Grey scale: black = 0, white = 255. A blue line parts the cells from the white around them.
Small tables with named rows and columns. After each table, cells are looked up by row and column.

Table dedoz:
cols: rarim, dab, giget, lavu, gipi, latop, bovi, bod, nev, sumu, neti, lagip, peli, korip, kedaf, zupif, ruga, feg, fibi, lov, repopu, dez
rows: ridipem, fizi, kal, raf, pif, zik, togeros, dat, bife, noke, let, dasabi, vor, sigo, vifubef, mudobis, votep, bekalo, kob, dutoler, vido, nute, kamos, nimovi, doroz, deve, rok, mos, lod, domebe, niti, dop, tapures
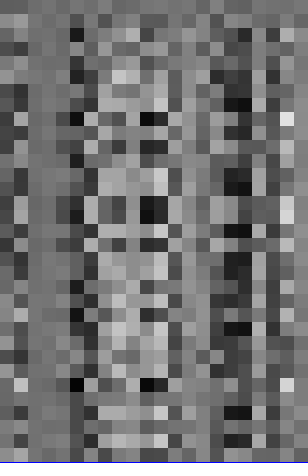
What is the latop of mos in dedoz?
4
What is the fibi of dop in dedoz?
167
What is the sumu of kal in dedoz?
175
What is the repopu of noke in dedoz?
122
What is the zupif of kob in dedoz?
110
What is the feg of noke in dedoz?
39
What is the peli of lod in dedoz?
118
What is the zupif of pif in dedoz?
88
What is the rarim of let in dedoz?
64
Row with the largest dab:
mos

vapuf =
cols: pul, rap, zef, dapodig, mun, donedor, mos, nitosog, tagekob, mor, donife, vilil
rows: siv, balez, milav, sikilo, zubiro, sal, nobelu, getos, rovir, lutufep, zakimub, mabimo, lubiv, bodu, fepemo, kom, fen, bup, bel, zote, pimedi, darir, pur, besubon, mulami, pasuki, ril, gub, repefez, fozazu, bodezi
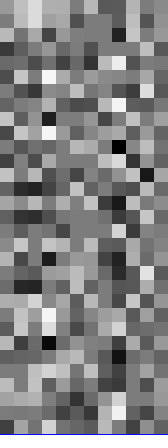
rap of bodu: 44
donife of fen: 131
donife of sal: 167
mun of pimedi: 97
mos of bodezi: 90
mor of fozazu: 98
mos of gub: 124
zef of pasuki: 103
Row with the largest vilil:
lubiv

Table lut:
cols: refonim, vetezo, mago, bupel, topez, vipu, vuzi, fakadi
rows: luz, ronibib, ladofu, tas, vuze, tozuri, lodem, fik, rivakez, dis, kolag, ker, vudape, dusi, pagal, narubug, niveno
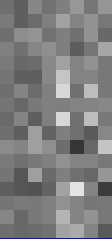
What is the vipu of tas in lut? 93
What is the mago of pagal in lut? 121
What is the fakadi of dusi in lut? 60
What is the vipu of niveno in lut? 170
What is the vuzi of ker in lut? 132
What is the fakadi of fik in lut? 135
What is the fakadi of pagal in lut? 120
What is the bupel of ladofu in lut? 114
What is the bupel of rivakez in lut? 128
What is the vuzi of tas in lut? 118
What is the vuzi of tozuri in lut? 132
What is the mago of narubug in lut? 121
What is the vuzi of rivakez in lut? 189
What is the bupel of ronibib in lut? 128
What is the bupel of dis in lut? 99
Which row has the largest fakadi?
kolag

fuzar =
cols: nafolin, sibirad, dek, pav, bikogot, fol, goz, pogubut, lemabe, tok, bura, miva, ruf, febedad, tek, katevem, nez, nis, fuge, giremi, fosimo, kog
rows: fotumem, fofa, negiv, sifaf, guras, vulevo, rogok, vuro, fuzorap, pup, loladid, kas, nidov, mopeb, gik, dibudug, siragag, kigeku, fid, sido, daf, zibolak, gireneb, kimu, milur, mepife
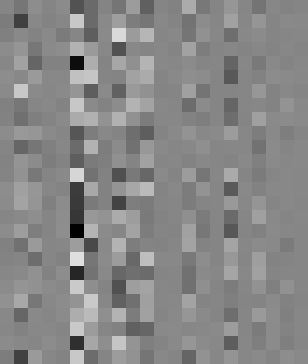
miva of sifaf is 136
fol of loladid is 107
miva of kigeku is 131
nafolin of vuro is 129
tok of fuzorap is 145
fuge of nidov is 123
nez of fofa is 161
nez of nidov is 170
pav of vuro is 136
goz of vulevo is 197
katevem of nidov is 135
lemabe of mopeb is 148
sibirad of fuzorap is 112
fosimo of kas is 135
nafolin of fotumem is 133
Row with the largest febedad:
fotumem

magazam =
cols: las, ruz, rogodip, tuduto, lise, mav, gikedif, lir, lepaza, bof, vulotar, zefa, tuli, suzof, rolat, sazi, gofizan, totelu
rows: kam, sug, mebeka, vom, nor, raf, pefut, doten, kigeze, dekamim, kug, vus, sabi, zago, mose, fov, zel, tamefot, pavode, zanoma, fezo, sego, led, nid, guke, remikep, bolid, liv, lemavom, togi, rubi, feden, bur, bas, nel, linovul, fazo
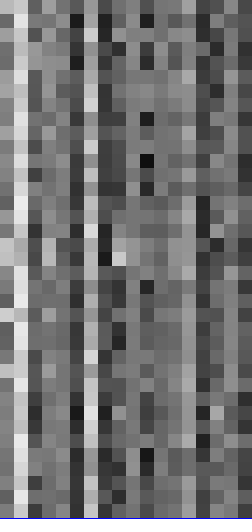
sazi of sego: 109
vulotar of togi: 62
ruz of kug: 194
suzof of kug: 142
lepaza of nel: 84
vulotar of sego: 83
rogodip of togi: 45
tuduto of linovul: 112
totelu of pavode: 63
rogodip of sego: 108
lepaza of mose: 77
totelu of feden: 109
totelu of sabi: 50
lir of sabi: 64
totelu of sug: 83
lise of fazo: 134
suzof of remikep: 143
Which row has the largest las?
led

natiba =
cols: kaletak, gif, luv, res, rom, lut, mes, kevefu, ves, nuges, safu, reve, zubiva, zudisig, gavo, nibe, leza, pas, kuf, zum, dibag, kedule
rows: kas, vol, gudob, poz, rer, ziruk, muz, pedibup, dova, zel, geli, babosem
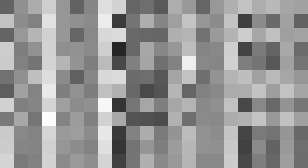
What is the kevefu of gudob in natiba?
216
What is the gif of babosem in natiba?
122
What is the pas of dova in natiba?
177
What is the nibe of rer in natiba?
134
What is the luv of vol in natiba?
129
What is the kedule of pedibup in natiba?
118
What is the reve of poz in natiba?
135
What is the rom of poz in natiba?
143
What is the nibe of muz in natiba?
136
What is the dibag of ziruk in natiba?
166
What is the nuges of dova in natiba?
84
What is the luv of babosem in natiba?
129
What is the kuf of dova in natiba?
196
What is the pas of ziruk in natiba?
190
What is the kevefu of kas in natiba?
222
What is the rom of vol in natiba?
150
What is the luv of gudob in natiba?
181
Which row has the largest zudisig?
rer

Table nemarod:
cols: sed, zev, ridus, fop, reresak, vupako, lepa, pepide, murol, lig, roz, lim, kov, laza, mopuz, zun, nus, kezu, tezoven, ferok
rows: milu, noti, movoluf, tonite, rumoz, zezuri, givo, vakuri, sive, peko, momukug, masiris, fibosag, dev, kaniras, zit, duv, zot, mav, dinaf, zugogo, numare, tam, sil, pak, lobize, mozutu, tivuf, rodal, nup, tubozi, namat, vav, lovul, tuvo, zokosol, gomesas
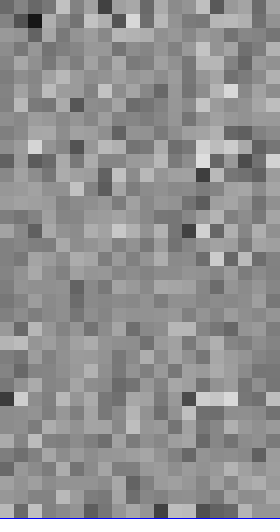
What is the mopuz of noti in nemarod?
120
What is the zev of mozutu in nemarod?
104
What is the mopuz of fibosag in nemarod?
62
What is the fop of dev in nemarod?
145
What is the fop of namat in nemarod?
129
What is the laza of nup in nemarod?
191
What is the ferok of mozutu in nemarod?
119
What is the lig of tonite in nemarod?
141
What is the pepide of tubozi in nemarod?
163
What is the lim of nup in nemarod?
111
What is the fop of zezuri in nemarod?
161

